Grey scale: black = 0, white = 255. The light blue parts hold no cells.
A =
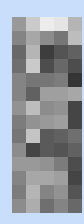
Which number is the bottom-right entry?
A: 104
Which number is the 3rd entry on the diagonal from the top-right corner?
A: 61
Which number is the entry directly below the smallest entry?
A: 167
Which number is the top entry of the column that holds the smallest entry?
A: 181
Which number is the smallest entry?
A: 53
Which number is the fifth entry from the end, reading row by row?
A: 140
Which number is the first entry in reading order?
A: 153
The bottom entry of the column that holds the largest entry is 111
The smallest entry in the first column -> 104
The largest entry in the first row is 236
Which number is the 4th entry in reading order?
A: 229

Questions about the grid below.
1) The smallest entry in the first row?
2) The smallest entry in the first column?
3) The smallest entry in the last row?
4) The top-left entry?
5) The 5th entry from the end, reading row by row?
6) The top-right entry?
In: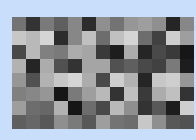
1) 37
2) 73
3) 81
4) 115
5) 109
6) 135

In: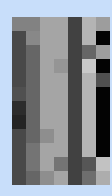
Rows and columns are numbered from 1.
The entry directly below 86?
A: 110
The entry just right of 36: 102
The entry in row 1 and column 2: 130
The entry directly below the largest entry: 180
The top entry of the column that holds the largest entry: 180
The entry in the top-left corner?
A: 130
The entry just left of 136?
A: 73
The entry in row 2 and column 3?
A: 165
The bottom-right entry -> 173
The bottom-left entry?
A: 73
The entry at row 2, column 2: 136
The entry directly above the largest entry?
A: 102
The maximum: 201
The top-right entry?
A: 157
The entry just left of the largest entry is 65
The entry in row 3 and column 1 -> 73
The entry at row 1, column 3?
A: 165
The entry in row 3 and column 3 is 165

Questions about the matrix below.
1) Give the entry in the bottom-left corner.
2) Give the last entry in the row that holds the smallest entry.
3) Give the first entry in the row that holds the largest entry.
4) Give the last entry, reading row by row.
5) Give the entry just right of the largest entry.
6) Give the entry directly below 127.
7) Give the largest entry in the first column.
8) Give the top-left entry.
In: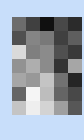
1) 196
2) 43
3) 101
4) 87
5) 189
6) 174
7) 218
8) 108

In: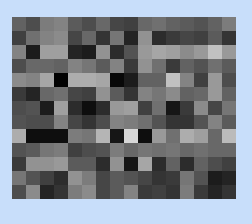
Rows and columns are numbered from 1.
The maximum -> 215
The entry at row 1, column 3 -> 124
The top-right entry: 124
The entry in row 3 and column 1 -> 131
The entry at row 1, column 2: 77
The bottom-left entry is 77
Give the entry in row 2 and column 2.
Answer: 112
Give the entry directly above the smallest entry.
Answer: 98
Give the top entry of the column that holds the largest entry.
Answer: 64
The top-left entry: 98
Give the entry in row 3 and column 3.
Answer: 159
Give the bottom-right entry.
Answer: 52
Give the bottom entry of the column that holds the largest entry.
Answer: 131
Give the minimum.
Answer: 2
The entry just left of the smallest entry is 166
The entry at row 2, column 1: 64
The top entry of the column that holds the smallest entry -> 131
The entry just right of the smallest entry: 173
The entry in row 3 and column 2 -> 28
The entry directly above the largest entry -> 124
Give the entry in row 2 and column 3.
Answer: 131
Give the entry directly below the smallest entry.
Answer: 112
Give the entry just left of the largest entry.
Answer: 22
